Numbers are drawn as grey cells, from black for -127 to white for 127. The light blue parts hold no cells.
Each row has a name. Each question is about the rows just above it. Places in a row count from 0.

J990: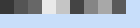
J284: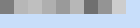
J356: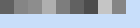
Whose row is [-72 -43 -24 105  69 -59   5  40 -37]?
J990
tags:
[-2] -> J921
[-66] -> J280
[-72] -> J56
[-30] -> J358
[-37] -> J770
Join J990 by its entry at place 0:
J56
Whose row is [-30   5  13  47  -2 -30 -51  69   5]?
J356

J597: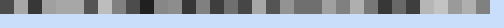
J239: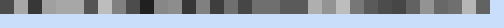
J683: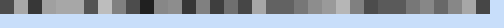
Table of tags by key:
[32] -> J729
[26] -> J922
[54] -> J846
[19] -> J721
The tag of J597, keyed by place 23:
J729
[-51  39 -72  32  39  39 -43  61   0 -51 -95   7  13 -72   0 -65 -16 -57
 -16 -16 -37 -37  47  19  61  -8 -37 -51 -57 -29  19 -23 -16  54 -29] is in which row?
J239
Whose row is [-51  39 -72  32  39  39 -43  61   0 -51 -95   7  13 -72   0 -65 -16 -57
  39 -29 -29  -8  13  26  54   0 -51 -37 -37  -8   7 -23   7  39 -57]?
J683
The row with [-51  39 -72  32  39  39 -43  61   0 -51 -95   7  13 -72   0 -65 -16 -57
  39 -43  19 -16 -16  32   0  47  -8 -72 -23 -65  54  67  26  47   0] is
J597

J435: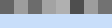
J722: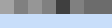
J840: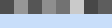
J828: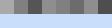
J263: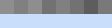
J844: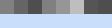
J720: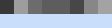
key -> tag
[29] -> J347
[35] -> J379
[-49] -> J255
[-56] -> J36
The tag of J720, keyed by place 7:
J379
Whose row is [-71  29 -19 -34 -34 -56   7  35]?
J720
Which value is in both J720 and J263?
[-34]
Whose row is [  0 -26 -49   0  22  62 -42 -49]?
J844
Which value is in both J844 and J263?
[0]
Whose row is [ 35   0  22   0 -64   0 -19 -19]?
J722

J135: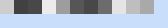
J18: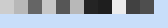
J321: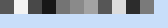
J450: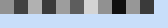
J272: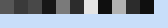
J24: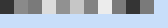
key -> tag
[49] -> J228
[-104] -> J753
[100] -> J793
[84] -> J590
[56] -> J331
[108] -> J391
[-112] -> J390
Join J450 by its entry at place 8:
J390
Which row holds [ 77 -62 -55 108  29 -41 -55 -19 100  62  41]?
J135
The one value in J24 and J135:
[108]
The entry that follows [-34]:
[84]
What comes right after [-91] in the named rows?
[-97]
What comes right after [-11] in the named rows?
[10]

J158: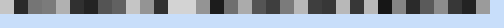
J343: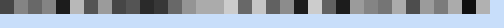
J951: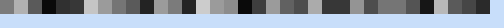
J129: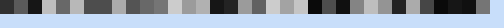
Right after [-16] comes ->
[43]
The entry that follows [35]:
[69]

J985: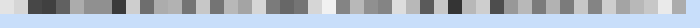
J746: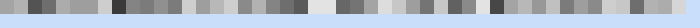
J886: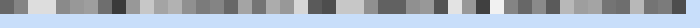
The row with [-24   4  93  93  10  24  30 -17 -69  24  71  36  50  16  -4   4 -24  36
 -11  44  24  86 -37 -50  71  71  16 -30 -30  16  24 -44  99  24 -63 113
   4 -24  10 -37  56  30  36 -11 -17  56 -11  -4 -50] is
J886
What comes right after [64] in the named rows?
[-4]

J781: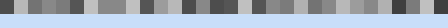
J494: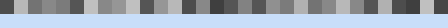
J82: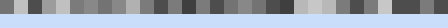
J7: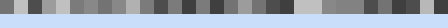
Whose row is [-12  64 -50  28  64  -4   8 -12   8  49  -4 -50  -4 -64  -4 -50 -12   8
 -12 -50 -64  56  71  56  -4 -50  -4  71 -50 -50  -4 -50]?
J82
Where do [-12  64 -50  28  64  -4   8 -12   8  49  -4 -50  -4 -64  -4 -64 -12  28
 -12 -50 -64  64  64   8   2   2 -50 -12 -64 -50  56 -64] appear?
J7
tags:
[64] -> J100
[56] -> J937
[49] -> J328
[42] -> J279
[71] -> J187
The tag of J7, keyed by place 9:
J328
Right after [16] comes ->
[-4]

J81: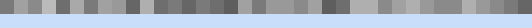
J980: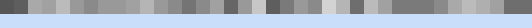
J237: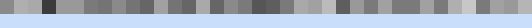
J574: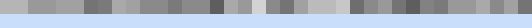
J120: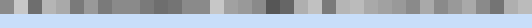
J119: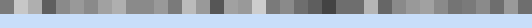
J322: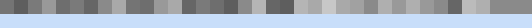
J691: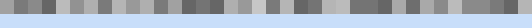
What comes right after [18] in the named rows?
[47]
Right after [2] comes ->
[-5]
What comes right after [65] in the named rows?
[-5]

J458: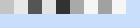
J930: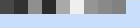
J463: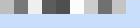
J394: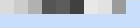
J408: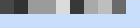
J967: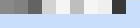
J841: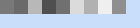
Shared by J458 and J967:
[117]
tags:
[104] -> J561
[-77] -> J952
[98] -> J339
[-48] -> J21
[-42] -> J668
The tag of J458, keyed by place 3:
J339

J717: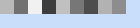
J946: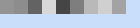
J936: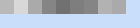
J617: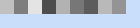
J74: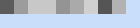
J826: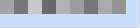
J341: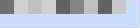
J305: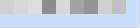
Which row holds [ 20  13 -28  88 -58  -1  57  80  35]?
J946
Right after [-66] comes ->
[64]

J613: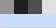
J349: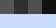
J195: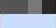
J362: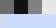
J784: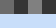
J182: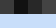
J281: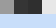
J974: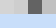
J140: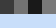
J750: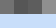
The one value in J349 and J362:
[-110]
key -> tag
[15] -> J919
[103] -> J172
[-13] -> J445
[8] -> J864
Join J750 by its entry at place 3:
J919
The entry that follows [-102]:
[-6]
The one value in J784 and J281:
[-74]
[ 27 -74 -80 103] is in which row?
J281
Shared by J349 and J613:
[-48]

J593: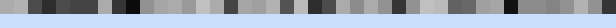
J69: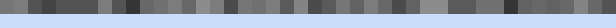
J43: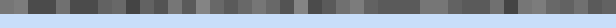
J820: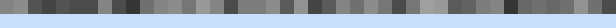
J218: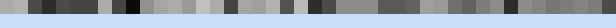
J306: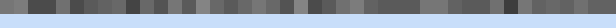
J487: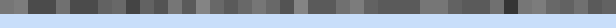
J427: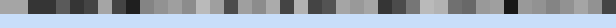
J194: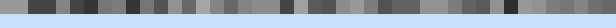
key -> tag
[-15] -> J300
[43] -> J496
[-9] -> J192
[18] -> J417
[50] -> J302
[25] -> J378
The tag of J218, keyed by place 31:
J378
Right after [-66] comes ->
[-9]

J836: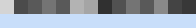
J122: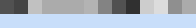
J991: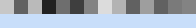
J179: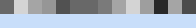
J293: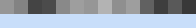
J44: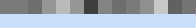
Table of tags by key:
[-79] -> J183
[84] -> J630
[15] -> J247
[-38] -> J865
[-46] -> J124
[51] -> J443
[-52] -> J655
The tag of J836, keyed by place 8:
J124
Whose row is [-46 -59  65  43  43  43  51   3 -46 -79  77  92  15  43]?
J122
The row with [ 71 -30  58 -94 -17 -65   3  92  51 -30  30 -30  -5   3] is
J991

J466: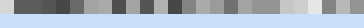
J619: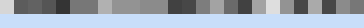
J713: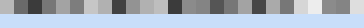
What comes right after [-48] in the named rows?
[35]
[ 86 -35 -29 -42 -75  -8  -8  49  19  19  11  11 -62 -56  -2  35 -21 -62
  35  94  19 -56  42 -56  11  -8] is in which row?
J619
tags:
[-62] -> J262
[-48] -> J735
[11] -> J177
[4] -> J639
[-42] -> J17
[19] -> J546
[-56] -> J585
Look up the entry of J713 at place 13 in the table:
J177
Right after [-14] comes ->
[35]
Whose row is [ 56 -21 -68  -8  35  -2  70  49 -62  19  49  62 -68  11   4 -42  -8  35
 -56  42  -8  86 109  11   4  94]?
J713
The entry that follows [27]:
[-14]

